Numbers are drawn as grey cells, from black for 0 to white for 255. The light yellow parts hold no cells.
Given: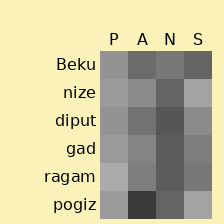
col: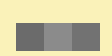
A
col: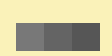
N
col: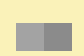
S
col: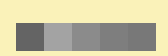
S
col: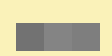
A

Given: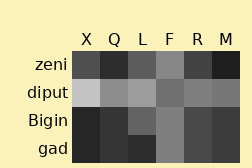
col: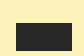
X
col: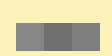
F
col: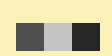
X
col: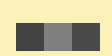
R
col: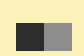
Q

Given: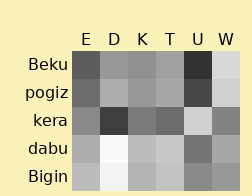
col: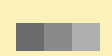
E
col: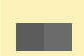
E
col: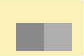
E
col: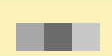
T
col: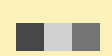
U
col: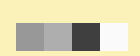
D
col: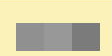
K

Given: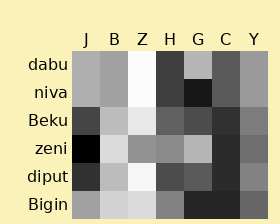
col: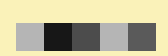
G
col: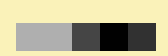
J
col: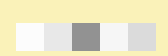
Z
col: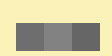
Y
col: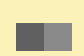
H
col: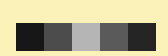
G

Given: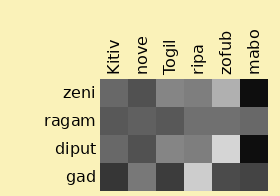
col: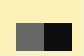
mabo
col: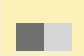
zofub
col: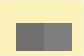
ripa
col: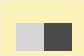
zofub
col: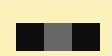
mabo
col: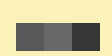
Kitiv

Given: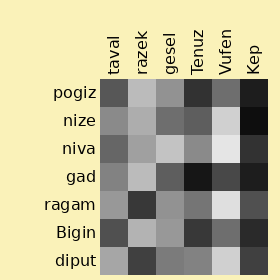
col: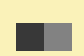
Tenuz
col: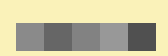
taval
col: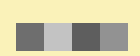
gesel
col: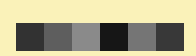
Tenuz
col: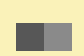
taval

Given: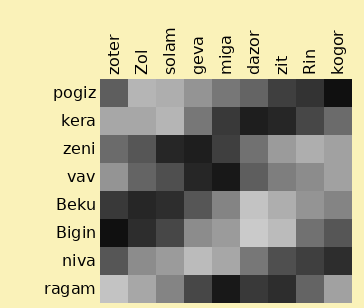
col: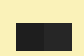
geva
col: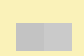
dazor
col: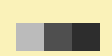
zit
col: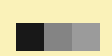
miga
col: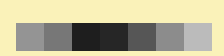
geva
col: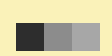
Zol

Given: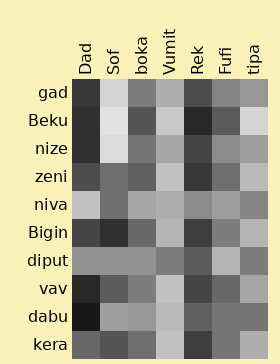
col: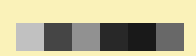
Dad
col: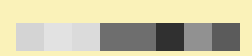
Sof
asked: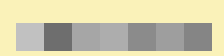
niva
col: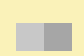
Vumit
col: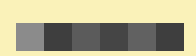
Rek
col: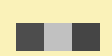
Dad

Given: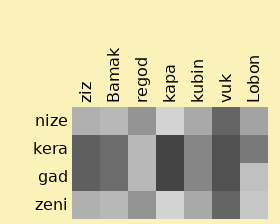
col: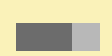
Bamak
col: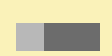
Bamak
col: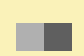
ziz
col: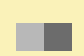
Bamak
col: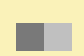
Lobon

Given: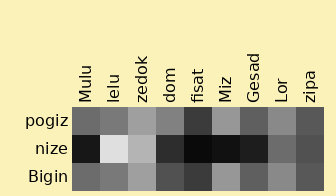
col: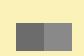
Lor
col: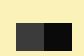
fisat
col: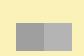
zedok
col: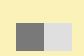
lelu

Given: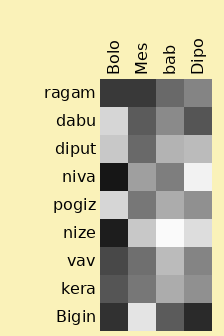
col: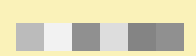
Dipo
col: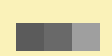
Mes

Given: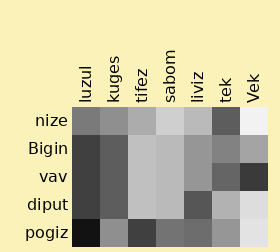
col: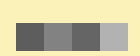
tek
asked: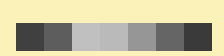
vav

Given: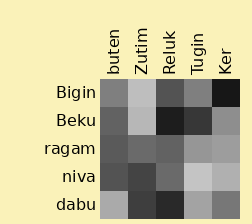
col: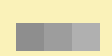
Ker
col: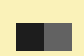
Reluk
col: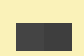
Zutim

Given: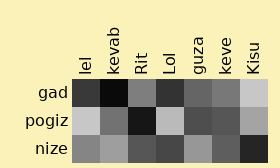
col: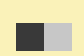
lel
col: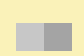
Kisu
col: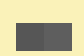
keve
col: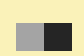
Kisu
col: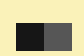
Rit

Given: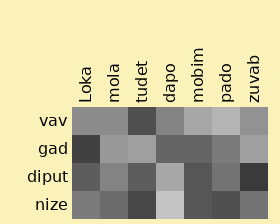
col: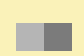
pado
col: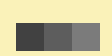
Loka
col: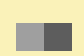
tudet
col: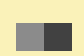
Loka
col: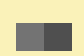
pado
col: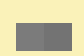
pado

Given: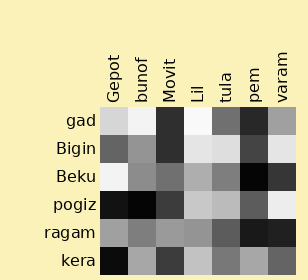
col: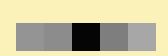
bunof
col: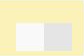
Lil
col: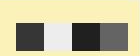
varam
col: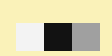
Gepot

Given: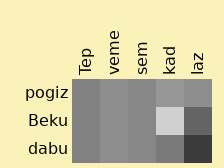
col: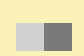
kad
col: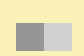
kad
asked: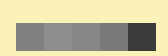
dabu
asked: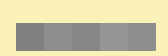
pogiz

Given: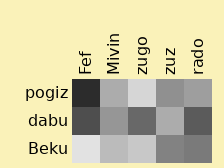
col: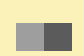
rado
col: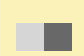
zugo
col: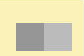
Mivin
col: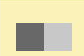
zugo

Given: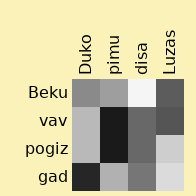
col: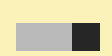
Duko

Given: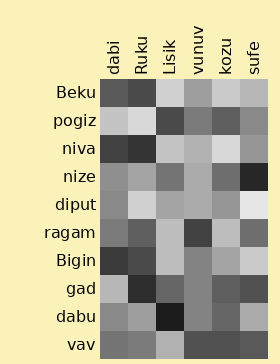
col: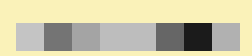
Lisik
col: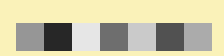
sufe
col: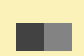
vunuv
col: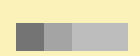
Lisik
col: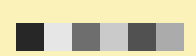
sufe
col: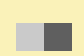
kozu

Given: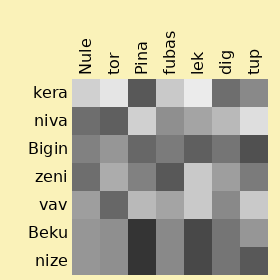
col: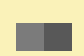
fubas
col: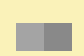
fubas
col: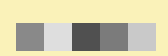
tup

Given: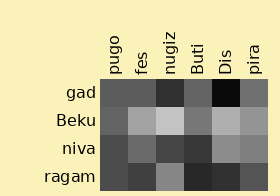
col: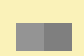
pira
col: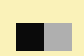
Dis
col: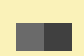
fes
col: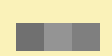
pira

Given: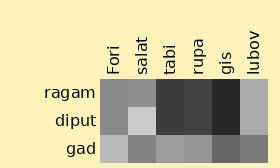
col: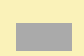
lubov
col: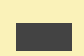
rupa

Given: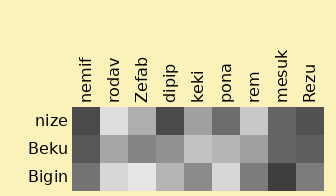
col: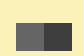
mesuk
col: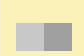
rem

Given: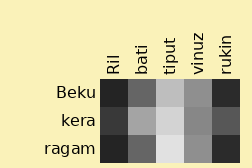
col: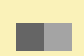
bati
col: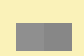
vinuz
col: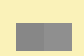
vinuz
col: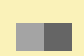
bati
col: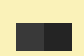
Ril

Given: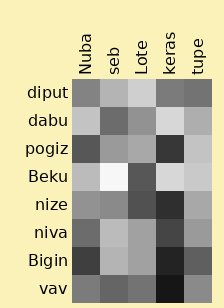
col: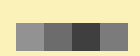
Nuba
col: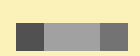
Lote
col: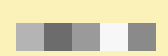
seb
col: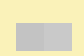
tupe

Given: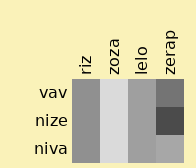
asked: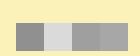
niva
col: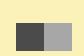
zerap
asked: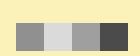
nize

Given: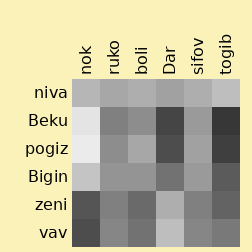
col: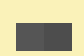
nok
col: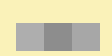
boli
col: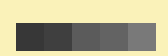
togib
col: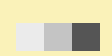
nok
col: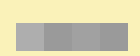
sifov

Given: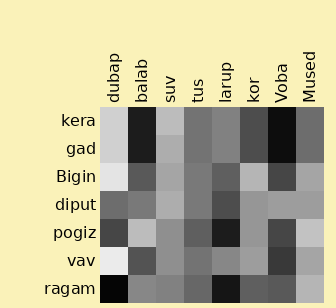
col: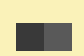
Voba
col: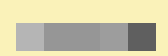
kor
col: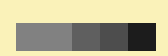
larup
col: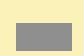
suv
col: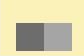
Mused
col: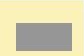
kor

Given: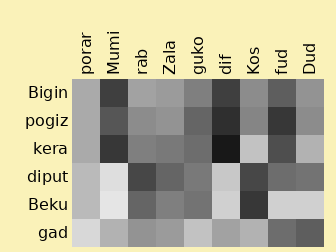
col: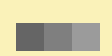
Zala
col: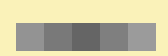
Zala
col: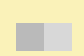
porar
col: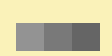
Zala
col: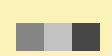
Kos
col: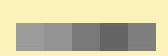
Zala
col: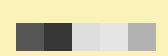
Mumi

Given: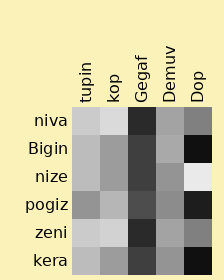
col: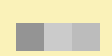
tupin
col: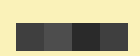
Gegaf
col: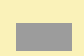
kop
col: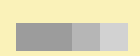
kop
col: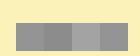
Demuv
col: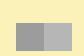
kop
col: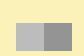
tupin

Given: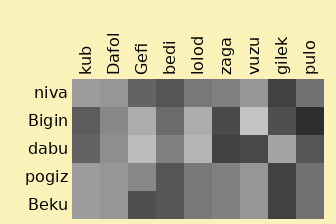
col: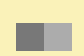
lolod
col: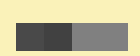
zaga

